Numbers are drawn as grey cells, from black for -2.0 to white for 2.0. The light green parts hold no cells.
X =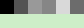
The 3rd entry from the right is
0.1
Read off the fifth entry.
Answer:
1.4
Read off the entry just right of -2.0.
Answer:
-0.7

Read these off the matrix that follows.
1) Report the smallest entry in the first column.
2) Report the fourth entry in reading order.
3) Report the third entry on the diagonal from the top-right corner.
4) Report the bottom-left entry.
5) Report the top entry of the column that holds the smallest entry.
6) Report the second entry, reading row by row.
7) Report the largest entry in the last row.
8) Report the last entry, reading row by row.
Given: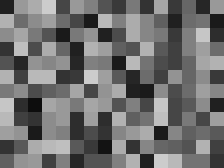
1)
-1.5
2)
1.2
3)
0.0
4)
-0.5
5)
0.7
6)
0.4
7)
1.2
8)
-1.2

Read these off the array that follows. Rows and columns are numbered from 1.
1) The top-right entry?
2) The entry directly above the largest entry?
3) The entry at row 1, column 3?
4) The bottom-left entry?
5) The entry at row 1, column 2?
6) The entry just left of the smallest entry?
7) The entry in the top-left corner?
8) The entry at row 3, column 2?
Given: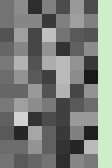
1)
-0.8
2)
0.5
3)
-1.3
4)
-0.2
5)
0.2
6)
0.2
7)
-0.2
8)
0.5

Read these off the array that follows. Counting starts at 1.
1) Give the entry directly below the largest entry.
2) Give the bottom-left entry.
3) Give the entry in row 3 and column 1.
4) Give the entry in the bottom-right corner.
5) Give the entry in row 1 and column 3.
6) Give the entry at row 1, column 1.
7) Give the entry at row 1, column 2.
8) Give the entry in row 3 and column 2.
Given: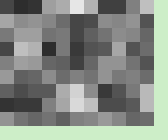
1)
-0.9
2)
0.3
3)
-0.1
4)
-0.3
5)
-1.2
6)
-0.9
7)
-1.3
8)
0.5

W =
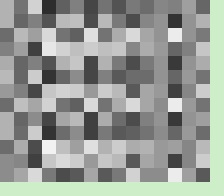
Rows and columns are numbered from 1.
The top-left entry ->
0.8
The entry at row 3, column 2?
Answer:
0.9
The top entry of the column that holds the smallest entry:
-1.3
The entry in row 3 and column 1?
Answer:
-0.3
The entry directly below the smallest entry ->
-0.7
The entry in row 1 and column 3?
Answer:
1.3
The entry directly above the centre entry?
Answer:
0.0
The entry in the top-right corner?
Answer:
-0.4
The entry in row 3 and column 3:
0.5
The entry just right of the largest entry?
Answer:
1.0
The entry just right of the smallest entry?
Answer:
-0.5
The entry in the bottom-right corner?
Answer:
-0.6
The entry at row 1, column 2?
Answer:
-0.2
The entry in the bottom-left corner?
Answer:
0.2
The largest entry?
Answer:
1.8
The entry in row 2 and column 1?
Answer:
0.8
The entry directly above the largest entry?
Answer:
-1.2
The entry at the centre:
1.2
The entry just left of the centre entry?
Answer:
0.4
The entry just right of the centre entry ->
0.9
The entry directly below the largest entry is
1.1
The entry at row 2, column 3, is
0.0

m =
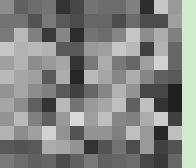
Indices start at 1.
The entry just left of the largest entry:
0.4
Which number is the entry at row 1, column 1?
0.2
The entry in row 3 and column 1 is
-0.1
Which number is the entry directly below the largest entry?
-0.7
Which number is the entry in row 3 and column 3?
0.0
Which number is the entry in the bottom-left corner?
-0.1
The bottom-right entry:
-0.4
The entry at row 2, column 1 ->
-0.2
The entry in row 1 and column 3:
-0.3
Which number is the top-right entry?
0.4
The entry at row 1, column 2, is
-0.5
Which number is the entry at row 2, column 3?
-0.7

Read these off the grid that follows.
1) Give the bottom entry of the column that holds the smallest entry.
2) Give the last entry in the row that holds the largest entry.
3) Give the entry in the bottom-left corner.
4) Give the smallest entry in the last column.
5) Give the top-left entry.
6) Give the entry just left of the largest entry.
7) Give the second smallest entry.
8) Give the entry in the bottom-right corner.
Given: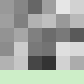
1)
-1.2
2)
1.3
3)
0.8
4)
-0.6
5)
0.4
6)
0.5
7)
-0.9
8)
0.7

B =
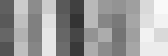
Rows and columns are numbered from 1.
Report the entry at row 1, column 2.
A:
1.2
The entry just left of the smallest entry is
-0.5
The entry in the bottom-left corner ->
-0.7
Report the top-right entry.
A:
1.9
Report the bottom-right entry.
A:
1.7
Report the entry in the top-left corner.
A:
-0.5
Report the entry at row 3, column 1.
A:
-0.4
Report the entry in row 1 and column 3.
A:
0.2
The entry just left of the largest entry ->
1.4
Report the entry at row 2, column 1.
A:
-0.6
